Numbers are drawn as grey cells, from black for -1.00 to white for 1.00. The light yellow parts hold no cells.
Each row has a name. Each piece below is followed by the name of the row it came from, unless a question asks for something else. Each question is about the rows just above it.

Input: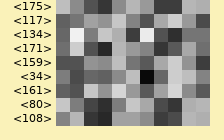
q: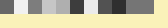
<134>
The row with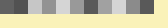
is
<161>
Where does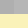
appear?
<80>

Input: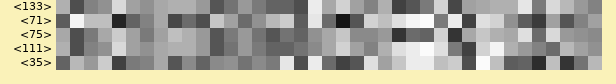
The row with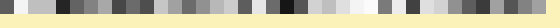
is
<71>
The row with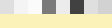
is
<71>
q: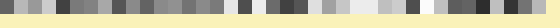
<35>
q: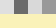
<75>

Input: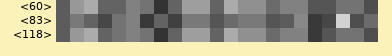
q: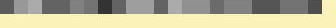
<60>

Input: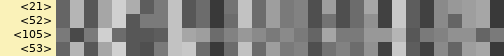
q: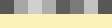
<21>
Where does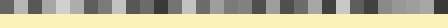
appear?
<21>
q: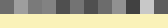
<52>
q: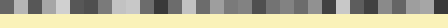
<53>

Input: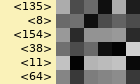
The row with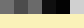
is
<38>
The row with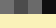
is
<38>

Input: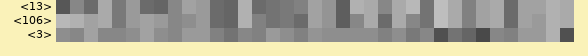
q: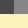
<3>
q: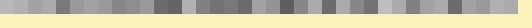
<106>
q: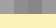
<3>
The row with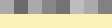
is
<106>

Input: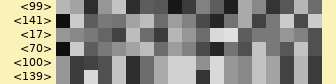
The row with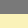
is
<17>
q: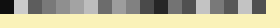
<70>

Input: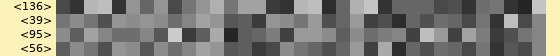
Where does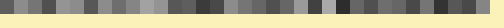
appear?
<56>
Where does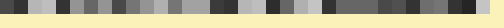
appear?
<136>
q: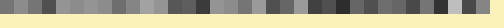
<39>
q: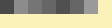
<56>

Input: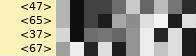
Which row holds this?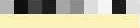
<65>
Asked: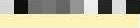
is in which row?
<37>
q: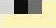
<37>
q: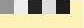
<37>
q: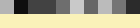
<47>
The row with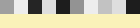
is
<67>

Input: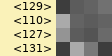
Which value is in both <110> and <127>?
[-0.28]
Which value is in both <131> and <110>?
[0.33]
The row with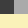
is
<131>
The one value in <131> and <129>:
[-0.52]
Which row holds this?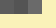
<127>
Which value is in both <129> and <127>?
[-0.28]
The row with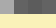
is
<110>

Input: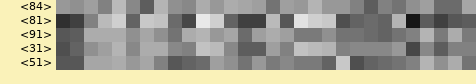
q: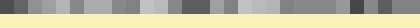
<31>
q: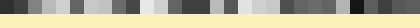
<81>
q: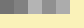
<51>
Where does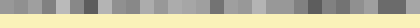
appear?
<84>
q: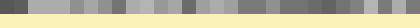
<91>
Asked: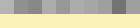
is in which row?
<84>
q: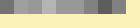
<84>

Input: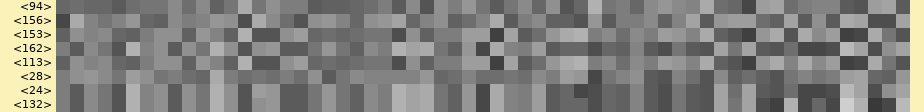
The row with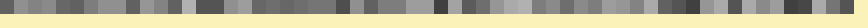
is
<153>
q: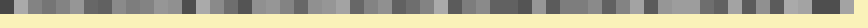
<156>
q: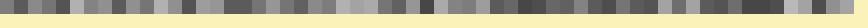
<24>
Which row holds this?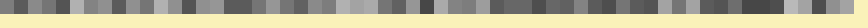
<162>

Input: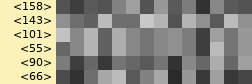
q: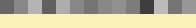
<55>
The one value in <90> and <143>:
[-0.30]

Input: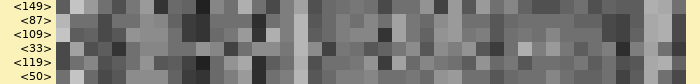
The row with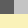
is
<149>
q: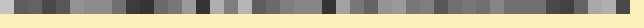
<109>
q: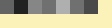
<149>
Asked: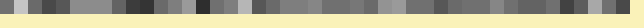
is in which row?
<50>

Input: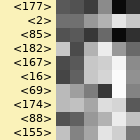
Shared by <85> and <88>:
[-0.36]
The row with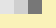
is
<155>
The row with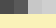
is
<167>
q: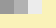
<88>
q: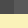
<167>
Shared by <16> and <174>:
[0.67]

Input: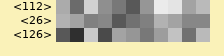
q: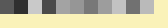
<126>
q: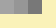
<126>
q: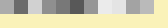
<112>

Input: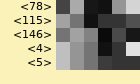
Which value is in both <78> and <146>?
[-0.82]
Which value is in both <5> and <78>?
[0.17]
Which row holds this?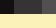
<115>
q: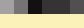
<115>
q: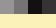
<4>

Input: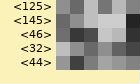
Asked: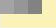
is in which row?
<44>
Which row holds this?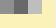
<125>
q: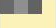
<32>
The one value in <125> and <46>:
[0.44]
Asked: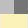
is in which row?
<125>

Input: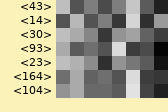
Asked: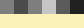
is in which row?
<43>
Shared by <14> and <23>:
[-0.63]
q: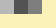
<14>
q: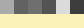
<164>

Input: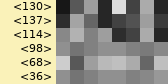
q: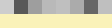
<68>
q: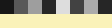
<130>
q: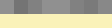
<98>
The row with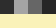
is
<137>

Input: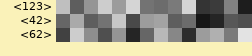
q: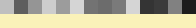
<123>
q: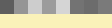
<123>
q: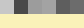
<42>

